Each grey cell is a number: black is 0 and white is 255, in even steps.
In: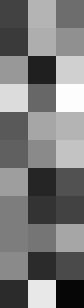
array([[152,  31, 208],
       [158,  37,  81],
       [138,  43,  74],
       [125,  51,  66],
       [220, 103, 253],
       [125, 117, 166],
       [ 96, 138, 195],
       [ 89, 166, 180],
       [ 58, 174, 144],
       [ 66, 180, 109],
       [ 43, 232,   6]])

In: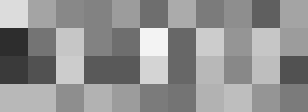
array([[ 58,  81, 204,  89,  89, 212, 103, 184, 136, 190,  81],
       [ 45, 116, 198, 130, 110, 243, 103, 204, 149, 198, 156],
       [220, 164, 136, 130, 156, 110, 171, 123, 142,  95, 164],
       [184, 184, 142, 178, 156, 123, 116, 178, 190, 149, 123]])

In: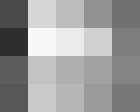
array([[ 93, 195, 175, 161, 132],
       [ 87, 202, 182, 154, 120],
       [ 73, 214, 188, 146, 113],
       [ 46, 247, 234, 208, 126]])

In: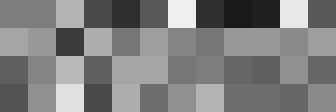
array([[125, 125, 180,  74,  47,  88, 239,  47,  25,  32, 232,  88],
       [ 95, 132, 186,  95, 165, 165, 118, 125, 102,  95, 144, 102],
       [ 82, 144, 224,  74, 173, 110, 144, 180, 110, 110, 102, 138],
       [165, 152,  59, 173, 118, 158, 132, 118, 152, 152, 138, 158]])

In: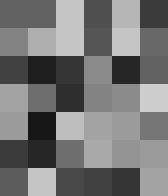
array([[155,  23, 189, 163, 155, 118],
       [ 65,  30,  53, 139,  38,  98],
       [ 59,  38, 110, 169, 147, 155],
       [ 98,  98, 197,  79, 182,  59],
       [163, 110,  45, 131, 139, 205],
       [131, 175, 197,  85, 197, 104],
       [ 92, 197,  72,  65,  53, 163]])

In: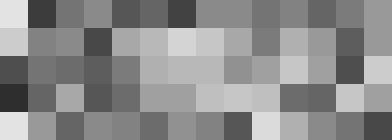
array([[227,  60, 116, 138,  86, 101,  66, 138, 138, 116, 130, 101, 123,
        153],
       [ 46, 101, 168,  86, 108, 160, 160, 191, 198, 191, 108, 101, 198,
        160],
       [ 78, 116, 108,  93, 123, 176, 184, 184, 145, 160, 198, 160,  78,
        204],
       [204, 130, 138,  72, 168, 184, 212, 198, 168, 123, 176, 153,  93,
        153],
       [227, 153, 101, 138, 130, 108, 145, 130,  86, 219, 176, 138, 116,
         72]])

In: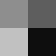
array([[193,  14],
       [142,  94]])
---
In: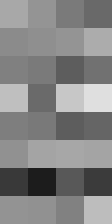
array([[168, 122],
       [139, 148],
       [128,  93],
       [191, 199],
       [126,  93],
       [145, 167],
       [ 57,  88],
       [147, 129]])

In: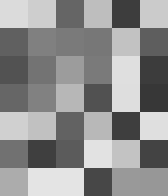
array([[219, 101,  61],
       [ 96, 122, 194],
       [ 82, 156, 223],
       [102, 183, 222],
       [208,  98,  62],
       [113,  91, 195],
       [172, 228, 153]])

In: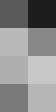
array([[ 90],
       [185],
       [174],
       [122]])

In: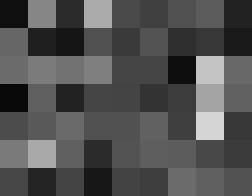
array([[ 15,  43,  74,  80,  34],
       [102,  21,  58,  47,  25],
       [107, 114,  69,  14, 104],
       [  9,  34,  68,  60,  97],
       [ 76, 106,  81,  63,  55],
       [122,  96,  83,  92,  59],
       [ 71,  68,  67, 107,  82]])

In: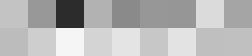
array([[195,  44, 138, 150, 165],
       [188, 245, 228, 227, 192]])

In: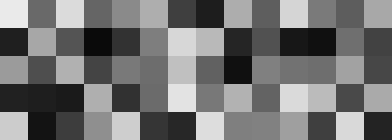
array([[234, 219, 138,  63, 173, 213,  93],
       [ 31,  84,  50, 215,  37,  23, 111],
       [155, 177, 121, 192,  16, 114, 162],
       [ 33,  26,  49, 227, 178, 218,  73],
       [204,  61, 206,  39, 127, 159, 217]])

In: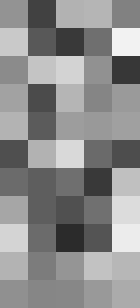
array([[147, 178, 129],
       [201,  57, 242],
       [139, 211,  55],
       [162, 181, 154],
       [179, 157, 160],
       [ 79, 217,  77],
       [107, 111, 192],
       [166,  80, 220],
       [212,  43, 236],
       [179, 149, 183],
       [144, 135, 171]])

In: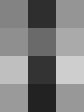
array([[131, 149],
       [143, 170],
       [191, 206],
       [154, 152]])
